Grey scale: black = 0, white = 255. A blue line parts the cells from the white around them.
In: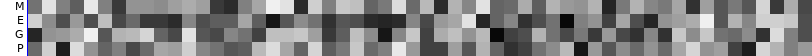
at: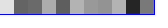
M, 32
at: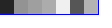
E, 44

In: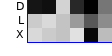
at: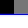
D, 4
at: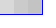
X, 0

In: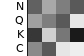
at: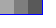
N, 1
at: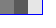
Q, 1
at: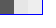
C, 1
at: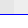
C, 2
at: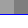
Q, 0
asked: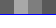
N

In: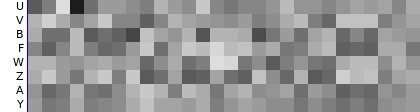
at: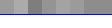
Y, 11
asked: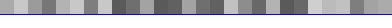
Z
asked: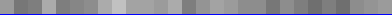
Y
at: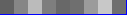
F, 1
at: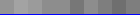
Y, 14
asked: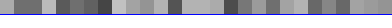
B

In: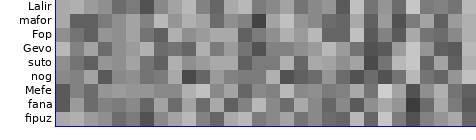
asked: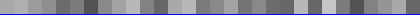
fipuz
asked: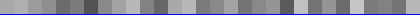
Lalir
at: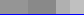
Mefe, 5

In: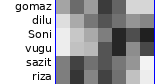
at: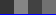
riza, 1
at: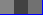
riza, 2
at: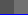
dilu, 3
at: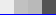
vugu, 0
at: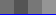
sazit, 2

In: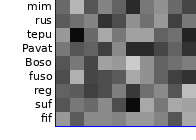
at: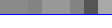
fif, 2
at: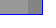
fif, 5
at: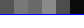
suf, 0
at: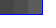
fuso, 2
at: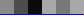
suf, 3
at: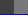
rus, 8

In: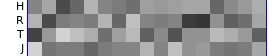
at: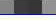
R, 10
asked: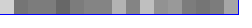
J
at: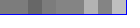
J, 2

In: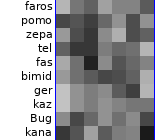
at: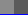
ger, 3
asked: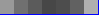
bimid
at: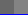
fas, 5
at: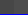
bimid, 3
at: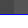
pomo, 0
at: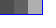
bimid, 4
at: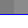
ger, 2

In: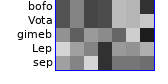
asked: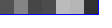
bofo
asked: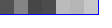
Vota
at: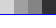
Lep, 0

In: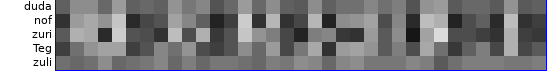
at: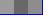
duda, 13
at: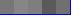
zuli, 24

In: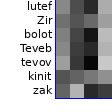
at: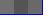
Zir, 0
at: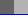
zak, 0
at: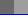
Zir, 2
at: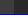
Teveb, 1
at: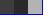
Teveb, 1

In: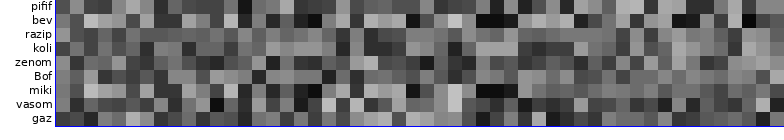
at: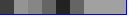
koli, 24
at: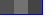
Bof, 38
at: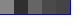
pifif, 6

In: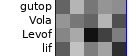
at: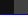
Levof, 2
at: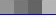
Vola, 0
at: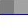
lif, 2
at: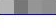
gutop, 1
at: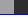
lif, 3
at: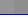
gutop, 3
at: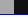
Levof, 1

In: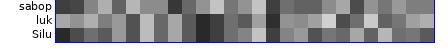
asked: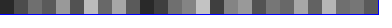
Silu
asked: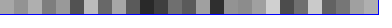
luk
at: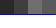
luk, 10
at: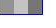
sabop, 10
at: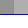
luk, 1
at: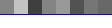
Silu, 13

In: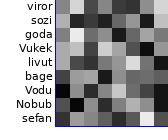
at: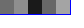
goda, 2
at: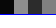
Nobub, 1
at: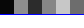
Vodu, 0

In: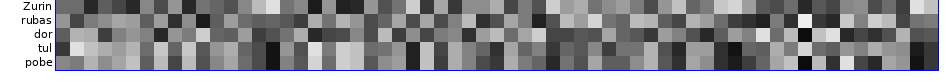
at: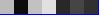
dor, 52
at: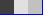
Zurin, 60
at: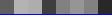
dor, 0
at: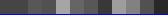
dor, 35
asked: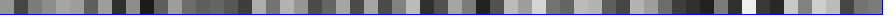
rubas
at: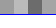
dor, 30
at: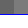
Zurin, 45

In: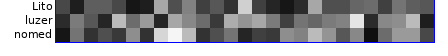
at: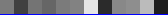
luzer, 15
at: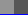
nomed, 19

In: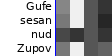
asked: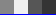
Gufe
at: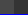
nud, 0

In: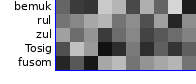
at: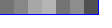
rul, 0
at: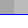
fusom, 3
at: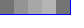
fusom, 5

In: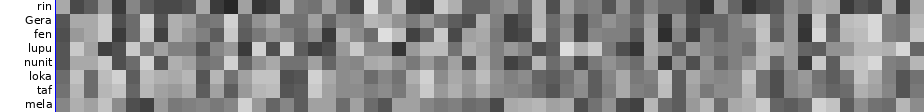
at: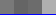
taf, 54
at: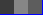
rin, 4
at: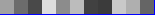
rin, 19
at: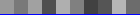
nunit, 26

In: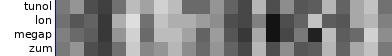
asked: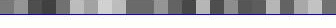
tunol
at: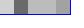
megap, 5
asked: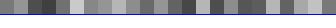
zum
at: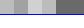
tunol, 5

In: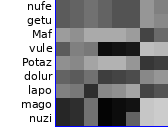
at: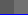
dolur, 1
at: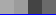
Maf, 4

